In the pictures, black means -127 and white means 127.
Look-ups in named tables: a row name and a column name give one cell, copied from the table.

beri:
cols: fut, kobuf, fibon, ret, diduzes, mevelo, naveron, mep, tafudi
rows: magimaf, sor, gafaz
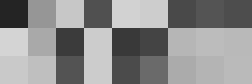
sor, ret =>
76
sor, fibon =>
-68
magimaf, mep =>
-43
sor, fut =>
84
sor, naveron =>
54
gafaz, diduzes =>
-52
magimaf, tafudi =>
-50
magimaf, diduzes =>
82
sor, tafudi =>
57
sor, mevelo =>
-59
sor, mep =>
60
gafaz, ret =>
76
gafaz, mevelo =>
-21
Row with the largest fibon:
magimaf

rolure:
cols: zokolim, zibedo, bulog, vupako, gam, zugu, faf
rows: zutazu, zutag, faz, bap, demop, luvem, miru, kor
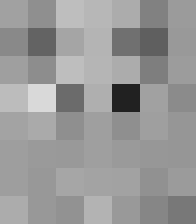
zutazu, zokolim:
33
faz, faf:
28
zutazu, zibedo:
15
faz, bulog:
62
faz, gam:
44
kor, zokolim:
44
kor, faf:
-7
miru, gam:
34
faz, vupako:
53
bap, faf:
11
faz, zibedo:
13
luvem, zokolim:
30
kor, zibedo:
24
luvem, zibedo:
26
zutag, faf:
25
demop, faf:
22
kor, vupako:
51

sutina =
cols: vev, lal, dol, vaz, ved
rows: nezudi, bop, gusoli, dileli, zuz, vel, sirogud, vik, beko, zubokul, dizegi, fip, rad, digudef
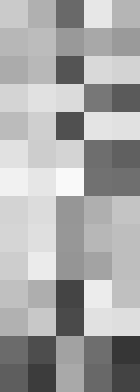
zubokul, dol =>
21
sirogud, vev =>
113
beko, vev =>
85
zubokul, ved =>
62
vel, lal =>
77
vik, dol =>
22
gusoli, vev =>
43
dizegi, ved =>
64
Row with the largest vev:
sirogud

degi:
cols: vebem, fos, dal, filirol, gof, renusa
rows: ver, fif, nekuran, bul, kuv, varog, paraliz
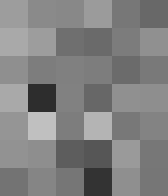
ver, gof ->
-8
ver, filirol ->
27
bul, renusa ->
14
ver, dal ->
8
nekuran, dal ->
0
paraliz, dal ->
-9
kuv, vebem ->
21
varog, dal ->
-34
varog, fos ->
14
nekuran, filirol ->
-2
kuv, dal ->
-2
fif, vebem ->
41
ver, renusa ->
-23
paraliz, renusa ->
-9
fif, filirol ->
-21
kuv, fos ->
64

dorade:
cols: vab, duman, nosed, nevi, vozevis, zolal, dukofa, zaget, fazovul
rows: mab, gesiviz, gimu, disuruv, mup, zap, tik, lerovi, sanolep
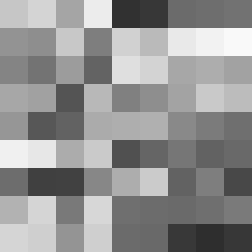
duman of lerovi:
85
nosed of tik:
-62
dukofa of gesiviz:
105
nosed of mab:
37
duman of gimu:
-12
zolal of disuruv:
14

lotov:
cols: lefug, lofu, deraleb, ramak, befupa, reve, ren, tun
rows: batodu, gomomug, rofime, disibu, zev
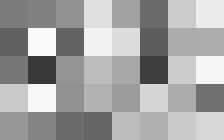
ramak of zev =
-27
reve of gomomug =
-34
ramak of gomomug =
113
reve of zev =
47
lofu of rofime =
-71
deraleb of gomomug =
-28
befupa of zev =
59
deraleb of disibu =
17
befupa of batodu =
34
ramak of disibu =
49
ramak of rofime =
60
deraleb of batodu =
17
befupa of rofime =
39
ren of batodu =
75
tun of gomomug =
45
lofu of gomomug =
122
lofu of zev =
4
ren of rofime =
75

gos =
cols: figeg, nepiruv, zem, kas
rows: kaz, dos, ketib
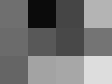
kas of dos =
-11
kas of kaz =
52
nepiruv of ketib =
35
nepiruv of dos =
-39
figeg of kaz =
-16
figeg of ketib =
-26
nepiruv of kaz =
-116
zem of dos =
-55
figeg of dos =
-20
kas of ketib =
93
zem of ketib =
39

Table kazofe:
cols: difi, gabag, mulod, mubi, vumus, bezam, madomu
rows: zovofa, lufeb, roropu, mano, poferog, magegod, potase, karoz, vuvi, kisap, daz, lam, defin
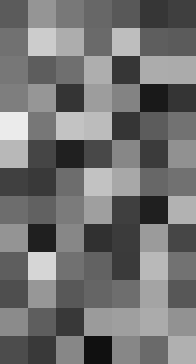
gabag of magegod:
-58
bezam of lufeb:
-33
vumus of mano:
3
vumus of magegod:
7
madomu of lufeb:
-36
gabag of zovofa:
21
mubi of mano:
29

